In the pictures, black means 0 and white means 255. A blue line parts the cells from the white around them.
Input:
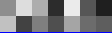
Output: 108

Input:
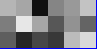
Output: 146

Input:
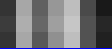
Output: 82

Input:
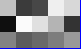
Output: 180

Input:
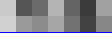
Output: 67

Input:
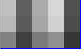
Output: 208

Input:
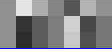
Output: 72

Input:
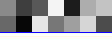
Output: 214
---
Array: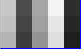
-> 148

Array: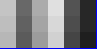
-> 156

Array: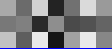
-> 233

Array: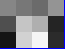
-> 245

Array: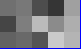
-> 84

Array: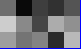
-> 131

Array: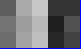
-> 191

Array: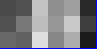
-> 222
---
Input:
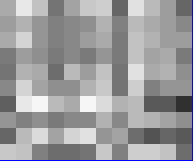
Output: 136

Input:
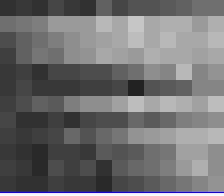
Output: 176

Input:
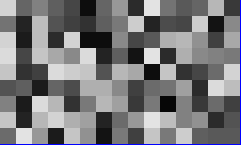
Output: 137

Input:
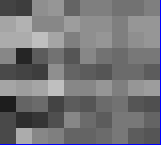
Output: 150

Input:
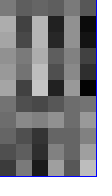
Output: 11
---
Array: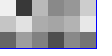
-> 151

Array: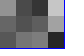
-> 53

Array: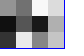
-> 248

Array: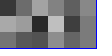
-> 95

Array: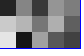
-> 149

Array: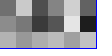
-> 208

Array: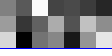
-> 60

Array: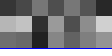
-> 84
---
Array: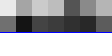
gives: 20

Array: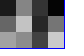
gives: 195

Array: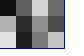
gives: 46

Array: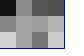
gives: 164

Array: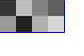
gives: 33

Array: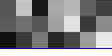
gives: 112

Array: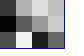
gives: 93
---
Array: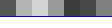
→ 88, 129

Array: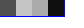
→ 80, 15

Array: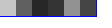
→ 198, 69

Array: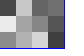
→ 72, 64

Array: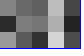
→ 132, 76

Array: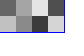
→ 102, 214

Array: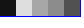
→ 19, 81

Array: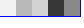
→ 242, 137

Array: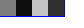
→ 125, 48
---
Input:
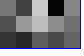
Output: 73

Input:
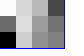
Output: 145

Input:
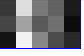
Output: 76

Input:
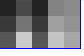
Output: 196

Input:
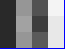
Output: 90

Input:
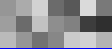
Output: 210

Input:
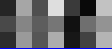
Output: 66

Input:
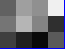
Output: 9

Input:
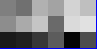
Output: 5

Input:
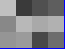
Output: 72
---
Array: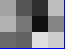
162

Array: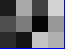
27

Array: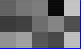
98

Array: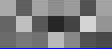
170

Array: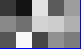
55

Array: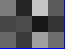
124

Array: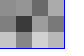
142
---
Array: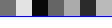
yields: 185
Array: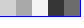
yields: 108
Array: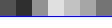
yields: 115
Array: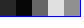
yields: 144
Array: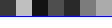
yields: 171
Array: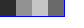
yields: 106
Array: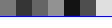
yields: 223
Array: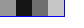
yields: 198
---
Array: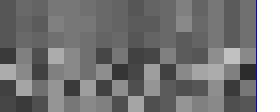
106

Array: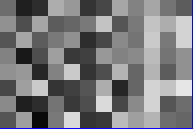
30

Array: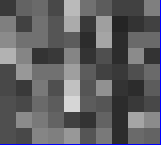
99

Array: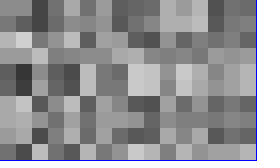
140

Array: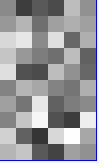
61
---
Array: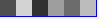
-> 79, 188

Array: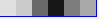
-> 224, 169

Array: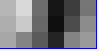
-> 182, 154

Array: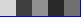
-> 215, 112

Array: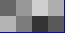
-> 103, 89

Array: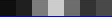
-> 15, 73

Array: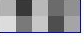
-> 178, 165
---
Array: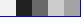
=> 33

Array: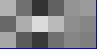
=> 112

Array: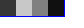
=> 200

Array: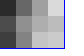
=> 103

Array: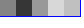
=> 54

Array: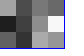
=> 76
